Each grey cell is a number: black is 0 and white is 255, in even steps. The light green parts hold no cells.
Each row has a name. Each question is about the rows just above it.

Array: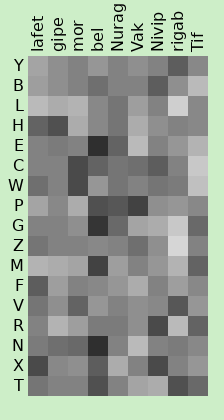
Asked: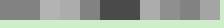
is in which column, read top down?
mor
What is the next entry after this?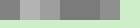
[74]
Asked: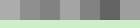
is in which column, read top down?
mor
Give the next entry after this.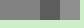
[186]
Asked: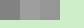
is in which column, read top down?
Nurag
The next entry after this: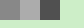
[87]
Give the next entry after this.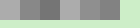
[136]

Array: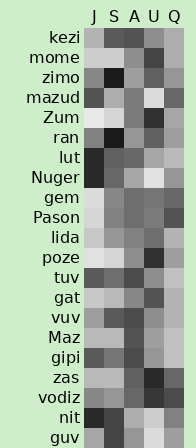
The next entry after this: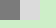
[103]
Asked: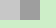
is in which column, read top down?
J
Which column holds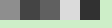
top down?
U
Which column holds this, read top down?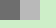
S
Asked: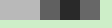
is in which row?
zas
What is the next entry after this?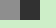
[158]

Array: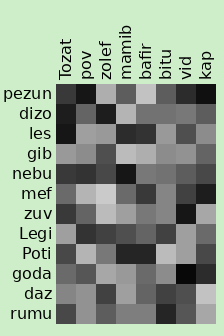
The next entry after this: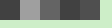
[194]
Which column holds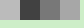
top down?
zolef

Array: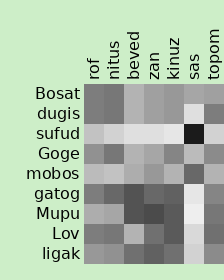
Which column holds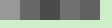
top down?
zan
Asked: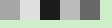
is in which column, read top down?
sas
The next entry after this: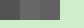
[230]
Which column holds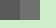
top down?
kinuz
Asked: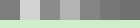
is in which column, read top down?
topom
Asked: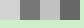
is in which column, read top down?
nitus
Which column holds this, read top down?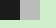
sas

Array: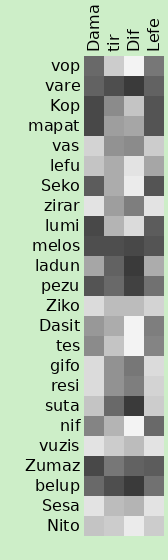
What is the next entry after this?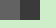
[172]
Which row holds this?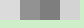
resi
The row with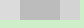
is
Ziko
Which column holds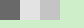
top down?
Dama

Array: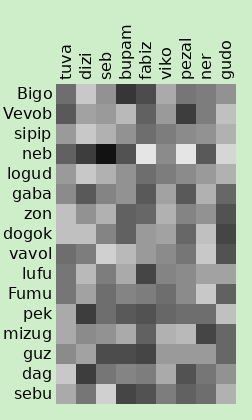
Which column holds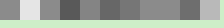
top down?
pezal
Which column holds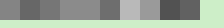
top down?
pezal
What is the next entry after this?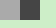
[132]
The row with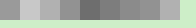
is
sipip
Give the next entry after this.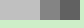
[154]
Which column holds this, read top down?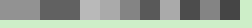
bupam

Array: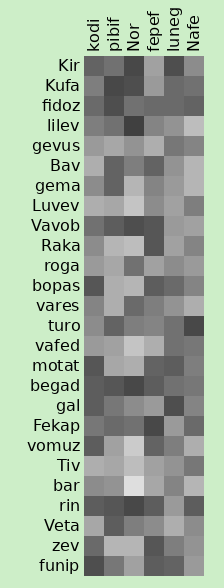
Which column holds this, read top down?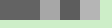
pibif
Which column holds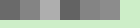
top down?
fepef
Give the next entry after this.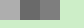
[147]

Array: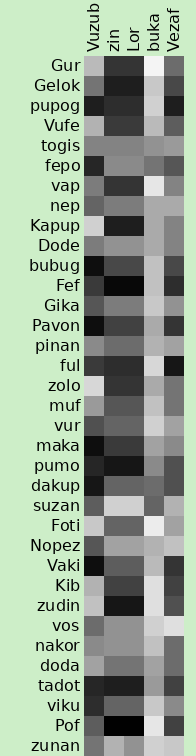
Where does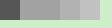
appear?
Nopez
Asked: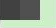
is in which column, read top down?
Vezaf
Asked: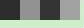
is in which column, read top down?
Vezaf
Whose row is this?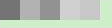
zunan
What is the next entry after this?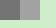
[108]
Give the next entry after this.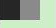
[138]

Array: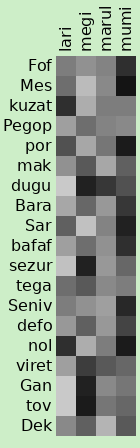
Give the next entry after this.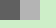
[89]
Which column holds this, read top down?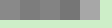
marul
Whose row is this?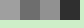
bafaf
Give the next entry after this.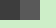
[103]
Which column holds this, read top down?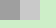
lari

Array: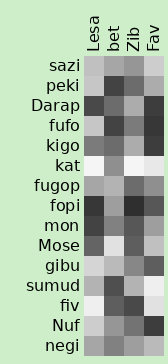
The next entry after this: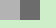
[143]
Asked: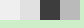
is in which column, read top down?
Fav
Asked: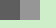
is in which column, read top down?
bet
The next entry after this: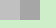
[150]
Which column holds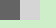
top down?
Lesa
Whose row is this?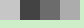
peki
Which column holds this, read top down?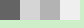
Lesa

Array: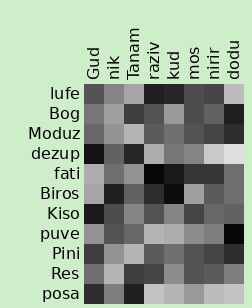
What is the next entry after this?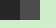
[69]
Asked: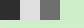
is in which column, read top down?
dodu
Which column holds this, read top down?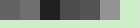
nik

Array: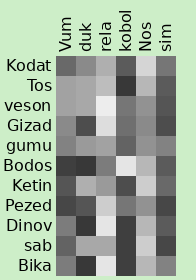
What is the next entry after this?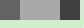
[205]
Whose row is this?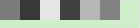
Bika
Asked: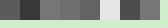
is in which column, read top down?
kobol
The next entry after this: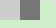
[146]
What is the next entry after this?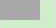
[63]

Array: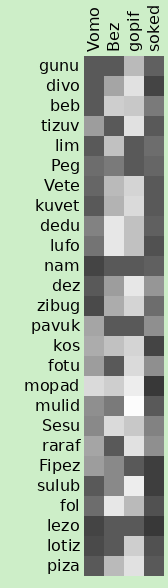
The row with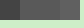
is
nam
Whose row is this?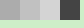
kos
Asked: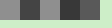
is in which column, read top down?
soked
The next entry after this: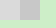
[130]
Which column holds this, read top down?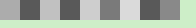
Bez
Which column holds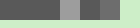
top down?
Vomo

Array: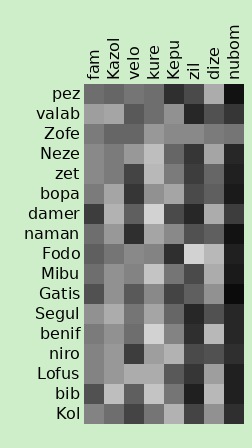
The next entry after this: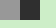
[165]
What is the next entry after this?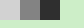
[184]
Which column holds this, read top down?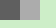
dize

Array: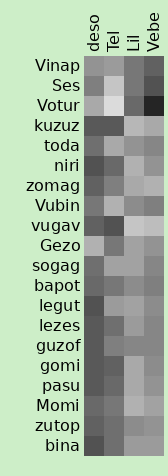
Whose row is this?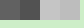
vugav
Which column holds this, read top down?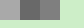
Tel
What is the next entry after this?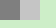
[119]
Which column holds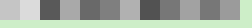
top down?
Tel
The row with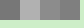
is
Vubin

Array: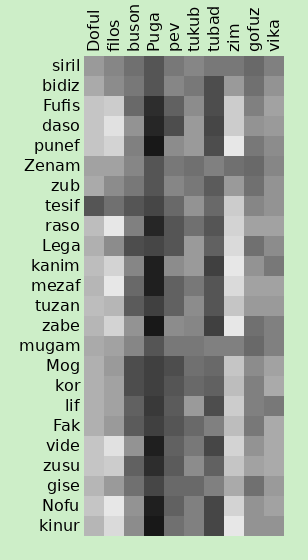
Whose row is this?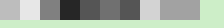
raso
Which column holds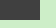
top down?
Puga
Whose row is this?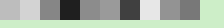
kanim
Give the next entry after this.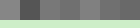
[134]
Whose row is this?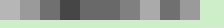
gise
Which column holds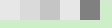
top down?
zim

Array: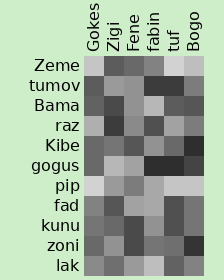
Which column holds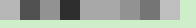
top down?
fabin
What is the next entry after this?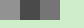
[111]
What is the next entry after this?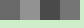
[111]
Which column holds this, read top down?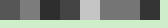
Bogo
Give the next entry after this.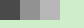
[92]
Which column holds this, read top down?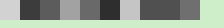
tuf

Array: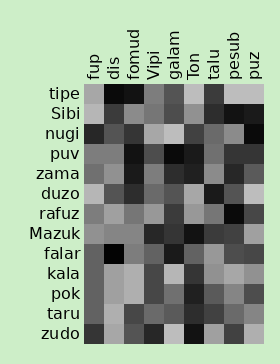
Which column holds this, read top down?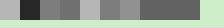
fup
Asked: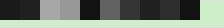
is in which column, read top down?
Ton
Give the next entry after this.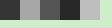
[18]
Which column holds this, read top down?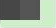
fomud
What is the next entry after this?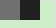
[90]
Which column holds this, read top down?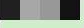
Ton
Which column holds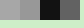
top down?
Ton

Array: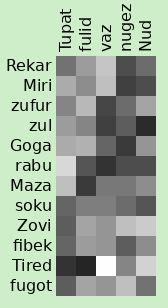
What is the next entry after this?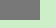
[141]
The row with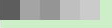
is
Zovi
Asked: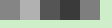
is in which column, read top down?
fulid

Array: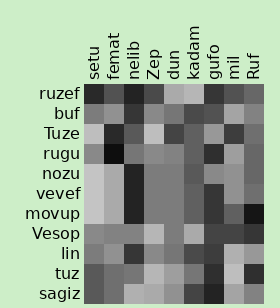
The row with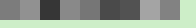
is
buf
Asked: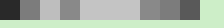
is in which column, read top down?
setu
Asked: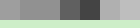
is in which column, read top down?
mil

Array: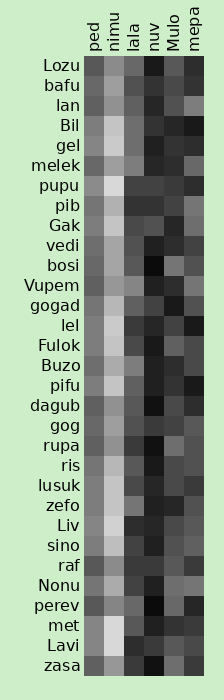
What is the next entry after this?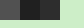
[66]
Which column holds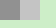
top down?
nimu
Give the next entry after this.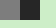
[45]
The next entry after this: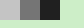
[38]
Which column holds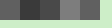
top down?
lala
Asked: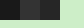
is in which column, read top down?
nuv

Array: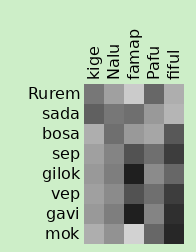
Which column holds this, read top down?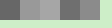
Pafu
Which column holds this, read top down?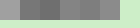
Nalu

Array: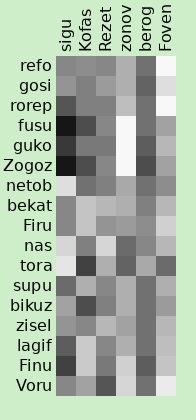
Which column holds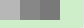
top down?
Rezet
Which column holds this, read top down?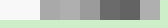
zonov
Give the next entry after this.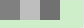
[248]
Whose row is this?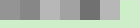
zisel

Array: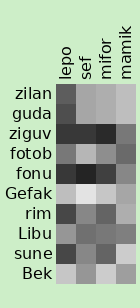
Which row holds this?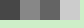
sune
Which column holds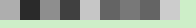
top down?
mifor
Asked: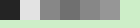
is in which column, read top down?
sef
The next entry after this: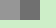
[120]
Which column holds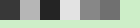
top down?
sef
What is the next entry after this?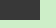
[42]

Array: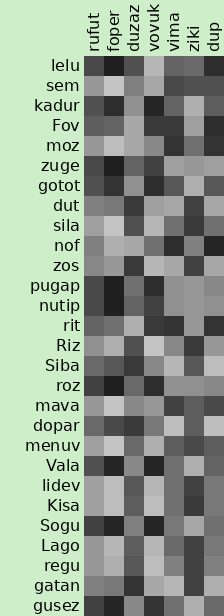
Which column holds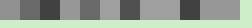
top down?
rufut
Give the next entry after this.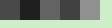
[151]
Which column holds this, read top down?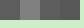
duzaz
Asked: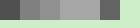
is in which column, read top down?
duzaz
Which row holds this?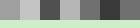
sila
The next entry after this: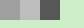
[182]

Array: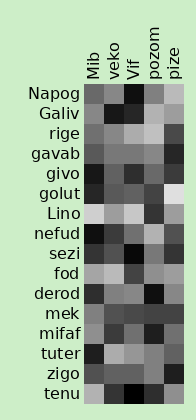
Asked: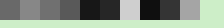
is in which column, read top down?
Mib
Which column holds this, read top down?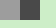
pize
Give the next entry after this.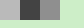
[157]
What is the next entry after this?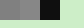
[135]

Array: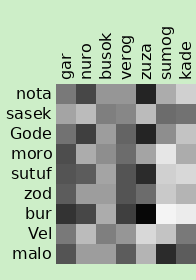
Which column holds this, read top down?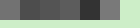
gar
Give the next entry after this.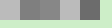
[114]
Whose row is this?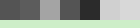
sutuf
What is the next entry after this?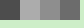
[164]
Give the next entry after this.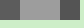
[108]

